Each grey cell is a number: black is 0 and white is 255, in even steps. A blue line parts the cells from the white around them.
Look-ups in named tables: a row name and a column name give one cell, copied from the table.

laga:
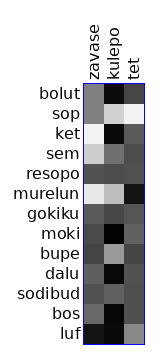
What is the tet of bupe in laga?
69
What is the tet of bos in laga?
80
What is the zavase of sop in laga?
128
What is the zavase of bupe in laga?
68
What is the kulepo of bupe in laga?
154
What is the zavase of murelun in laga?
232
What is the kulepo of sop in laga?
209
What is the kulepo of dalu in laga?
8
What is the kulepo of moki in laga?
2
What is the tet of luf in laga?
136
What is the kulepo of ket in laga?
10
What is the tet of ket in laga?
89
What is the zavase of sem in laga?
205
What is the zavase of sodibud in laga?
82

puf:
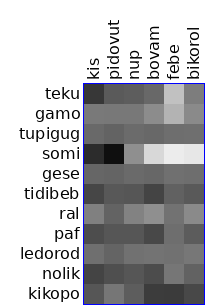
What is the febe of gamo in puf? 179
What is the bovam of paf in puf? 72
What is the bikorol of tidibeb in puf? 89
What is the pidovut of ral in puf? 99
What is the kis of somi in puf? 44
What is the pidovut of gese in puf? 100
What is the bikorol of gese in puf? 110
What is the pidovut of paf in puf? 86

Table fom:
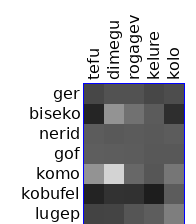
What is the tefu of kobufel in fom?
35
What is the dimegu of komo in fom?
211
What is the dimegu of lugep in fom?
68
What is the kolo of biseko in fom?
46
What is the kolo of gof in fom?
88
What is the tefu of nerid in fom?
92
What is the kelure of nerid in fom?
89
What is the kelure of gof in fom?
88
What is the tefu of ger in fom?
71

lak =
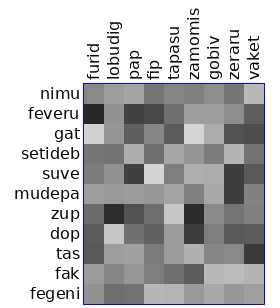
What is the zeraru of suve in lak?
61
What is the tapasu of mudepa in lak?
163
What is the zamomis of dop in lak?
61
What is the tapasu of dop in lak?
156
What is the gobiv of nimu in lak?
142
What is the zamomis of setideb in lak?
149
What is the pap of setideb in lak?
172
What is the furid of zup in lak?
106
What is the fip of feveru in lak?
72
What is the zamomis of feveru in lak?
158
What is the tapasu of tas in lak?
156
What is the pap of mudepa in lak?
156
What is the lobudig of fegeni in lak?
110
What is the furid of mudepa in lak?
158
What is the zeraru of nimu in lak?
120
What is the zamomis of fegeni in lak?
153
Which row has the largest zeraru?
fak

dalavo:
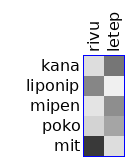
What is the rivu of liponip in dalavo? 134
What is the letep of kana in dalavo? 118
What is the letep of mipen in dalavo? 142
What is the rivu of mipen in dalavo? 228
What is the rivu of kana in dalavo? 221
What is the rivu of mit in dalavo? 57
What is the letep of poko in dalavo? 165
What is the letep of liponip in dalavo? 240
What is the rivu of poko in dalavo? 211
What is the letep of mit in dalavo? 221

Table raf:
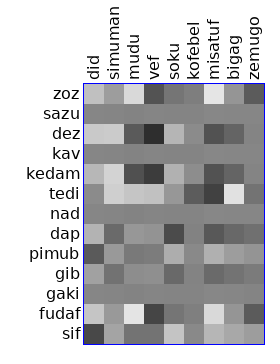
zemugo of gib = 123
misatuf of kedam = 82
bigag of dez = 100
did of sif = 72
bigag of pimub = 157
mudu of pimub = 121
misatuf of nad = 135
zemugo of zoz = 91
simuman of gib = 114
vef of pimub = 124

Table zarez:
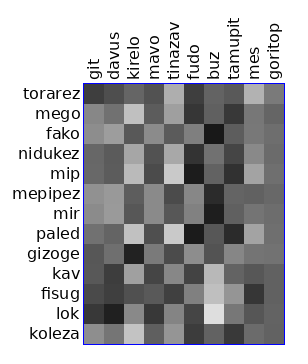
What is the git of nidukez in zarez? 103
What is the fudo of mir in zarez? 129
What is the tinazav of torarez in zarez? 174
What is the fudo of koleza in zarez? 60
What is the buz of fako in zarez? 24
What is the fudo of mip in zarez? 28
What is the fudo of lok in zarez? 69
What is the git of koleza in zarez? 142
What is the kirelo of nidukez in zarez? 166
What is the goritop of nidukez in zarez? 107
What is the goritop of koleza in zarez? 98
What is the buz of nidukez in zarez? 113
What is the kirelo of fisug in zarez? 80
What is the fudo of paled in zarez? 27
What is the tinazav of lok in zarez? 132
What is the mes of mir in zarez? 116
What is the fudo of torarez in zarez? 62
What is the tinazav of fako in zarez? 91

